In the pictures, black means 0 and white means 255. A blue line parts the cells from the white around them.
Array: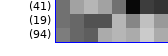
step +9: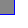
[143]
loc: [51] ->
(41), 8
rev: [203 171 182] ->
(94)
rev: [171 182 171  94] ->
(94)
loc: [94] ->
(94), 3
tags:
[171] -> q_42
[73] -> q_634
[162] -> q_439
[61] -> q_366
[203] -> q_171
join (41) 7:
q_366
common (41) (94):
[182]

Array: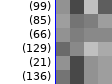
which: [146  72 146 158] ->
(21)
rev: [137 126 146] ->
(66)

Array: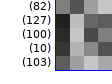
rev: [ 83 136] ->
(10)
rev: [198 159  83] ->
(82)

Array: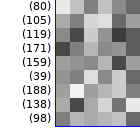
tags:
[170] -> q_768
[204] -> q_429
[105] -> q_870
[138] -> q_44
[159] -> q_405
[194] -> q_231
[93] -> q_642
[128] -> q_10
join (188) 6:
q_10
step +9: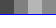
[ 82 137 191 147]
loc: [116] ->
(138), 5

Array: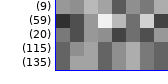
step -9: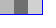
[176 102 200]
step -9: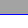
[154 154]
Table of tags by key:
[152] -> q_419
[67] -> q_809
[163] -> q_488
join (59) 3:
q_419
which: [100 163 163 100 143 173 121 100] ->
(135)
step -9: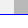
[232 176]

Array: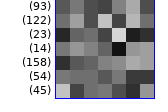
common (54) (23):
[111]
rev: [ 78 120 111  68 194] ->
(45)

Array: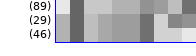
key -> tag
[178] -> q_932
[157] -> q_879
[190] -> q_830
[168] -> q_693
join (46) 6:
q_879
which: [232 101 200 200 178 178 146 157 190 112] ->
(89)

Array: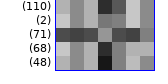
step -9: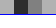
[169  36 119 169]
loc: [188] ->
(48), 6

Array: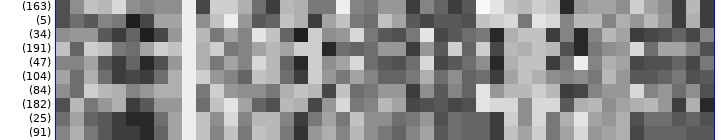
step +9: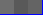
[119  98 109]
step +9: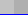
[203 184]
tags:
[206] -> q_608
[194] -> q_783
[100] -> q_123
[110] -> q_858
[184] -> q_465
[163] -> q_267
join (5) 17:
q_783
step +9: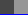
[ 80 160]
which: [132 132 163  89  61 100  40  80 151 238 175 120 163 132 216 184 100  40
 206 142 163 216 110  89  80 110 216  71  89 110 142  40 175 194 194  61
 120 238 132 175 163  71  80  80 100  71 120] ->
(47)
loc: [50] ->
(91), 18

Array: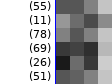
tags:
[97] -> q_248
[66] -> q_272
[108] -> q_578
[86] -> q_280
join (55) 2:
q_280
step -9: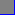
[120]
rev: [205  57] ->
(26)
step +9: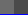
[117  84]

